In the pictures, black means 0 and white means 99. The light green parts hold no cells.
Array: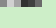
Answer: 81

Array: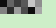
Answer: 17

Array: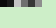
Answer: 10

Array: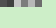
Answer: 25

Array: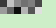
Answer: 39

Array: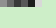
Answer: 40

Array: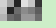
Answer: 42

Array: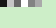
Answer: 77

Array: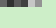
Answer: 19

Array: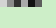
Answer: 54
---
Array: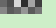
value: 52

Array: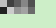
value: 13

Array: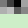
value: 68

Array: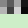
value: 70

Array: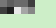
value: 24

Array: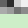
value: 66
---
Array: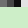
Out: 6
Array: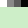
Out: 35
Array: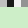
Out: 94
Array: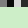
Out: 83
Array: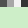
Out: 94
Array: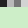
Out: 46
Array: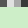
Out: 65
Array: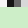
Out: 40
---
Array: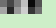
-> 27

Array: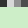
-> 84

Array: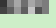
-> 48

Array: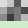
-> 76

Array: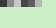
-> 54

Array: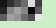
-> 19
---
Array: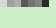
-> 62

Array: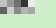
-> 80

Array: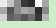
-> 38

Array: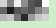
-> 77

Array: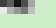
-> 69

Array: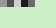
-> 31
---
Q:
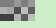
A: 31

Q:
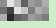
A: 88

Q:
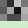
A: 8

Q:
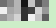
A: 70

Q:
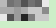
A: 60

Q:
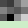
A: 33

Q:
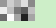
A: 47

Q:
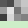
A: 45
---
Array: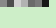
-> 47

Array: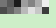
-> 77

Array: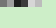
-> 83

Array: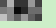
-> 37

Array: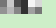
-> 62

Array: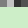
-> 20

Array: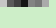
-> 46

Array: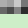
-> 51

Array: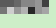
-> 58
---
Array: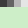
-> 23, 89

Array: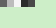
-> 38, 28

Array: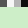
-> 33, 5

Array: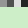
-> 58, 14

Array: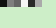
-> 6, 66

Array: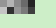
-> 58, 24

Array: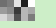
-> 43, 48

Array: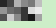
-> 15, 63
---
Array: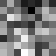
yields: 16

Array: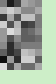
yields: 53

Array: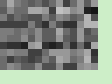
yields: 59

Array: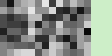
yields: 45

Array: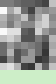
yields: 75

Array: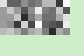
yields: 97

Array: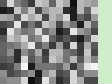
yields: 60
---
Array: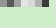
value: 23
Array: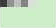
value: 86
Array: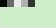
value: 20
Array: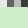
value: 23
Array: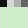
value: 39
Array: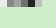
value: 74
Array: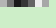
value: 65
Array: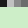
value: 42
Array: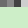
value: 80
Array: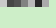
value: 66
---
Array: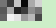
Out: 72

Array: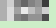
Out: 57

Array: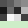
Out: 86

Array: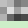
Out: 24

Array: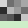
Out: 17

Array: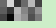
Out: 31
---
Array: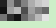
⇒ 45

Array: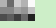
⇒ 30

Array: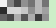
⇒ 39

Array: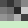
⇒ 57

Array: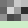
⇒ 56

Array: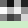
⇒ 52
